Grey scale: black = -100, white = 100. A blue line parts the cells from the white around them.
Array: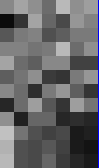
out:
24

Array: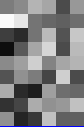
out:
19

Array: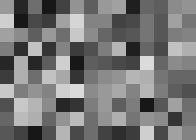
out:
15

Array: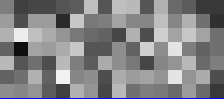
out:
-56

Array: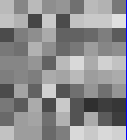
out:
-6

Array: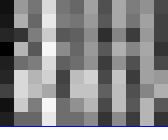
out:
-43

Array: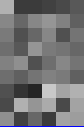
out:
-31
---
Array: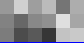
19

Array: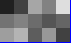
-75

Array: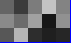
-21

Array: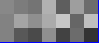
7

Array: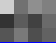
62

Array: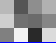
45

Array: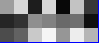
24

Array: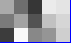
33
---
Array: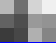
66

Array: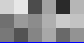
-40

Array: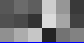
-26

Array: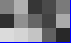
-58

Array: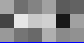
3

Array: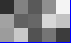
-30

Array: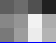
-37
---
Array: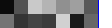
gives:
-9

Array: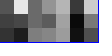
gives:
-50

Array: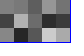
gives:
-48

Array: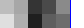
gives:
75

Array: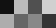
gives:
36

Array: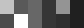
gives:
-41
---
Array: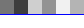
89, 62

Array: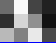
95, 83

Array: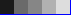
73, 39

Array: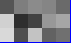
70, 64

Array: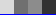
71, 10

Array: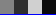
63, 3

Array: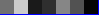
59, 5

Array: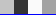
96, 54

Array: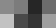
52, 25

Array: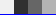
88, 41
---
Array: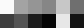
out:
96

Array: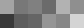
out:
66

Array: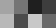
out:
57

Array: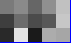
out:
78

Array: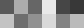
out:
82

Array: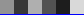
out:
70
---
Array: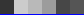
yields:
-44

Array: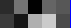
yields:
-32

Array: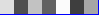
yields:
97

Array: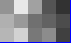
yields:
-61

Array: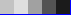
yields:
-79

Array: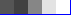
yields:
100

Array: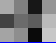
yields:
-48

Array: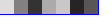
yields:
57

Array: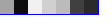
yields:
47

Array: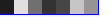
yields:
-45
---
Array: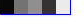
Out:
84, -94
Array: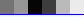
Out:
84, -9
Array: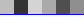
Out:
12, 49
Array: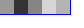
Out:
41, 20
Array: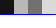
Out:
71, -84
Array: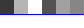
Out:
5, -56
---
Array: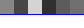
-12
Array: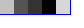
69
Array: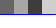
62
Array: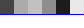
83
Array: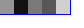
63
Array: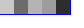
-65
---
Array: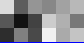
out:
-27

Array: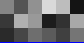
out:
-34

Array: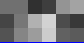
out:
-12

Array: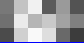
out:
53

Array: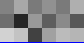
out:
32

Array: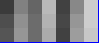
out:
1

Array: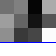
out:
0
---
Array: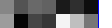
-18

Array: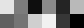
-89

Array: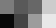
-19

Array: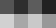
-28

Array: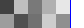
-5

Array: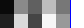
-25

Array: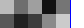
25
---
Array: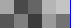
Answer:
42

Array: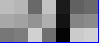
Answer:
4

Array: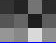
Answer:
-77

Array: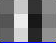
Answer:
-81

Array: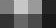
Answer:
21

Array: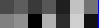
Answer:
52

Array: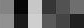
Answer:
-36
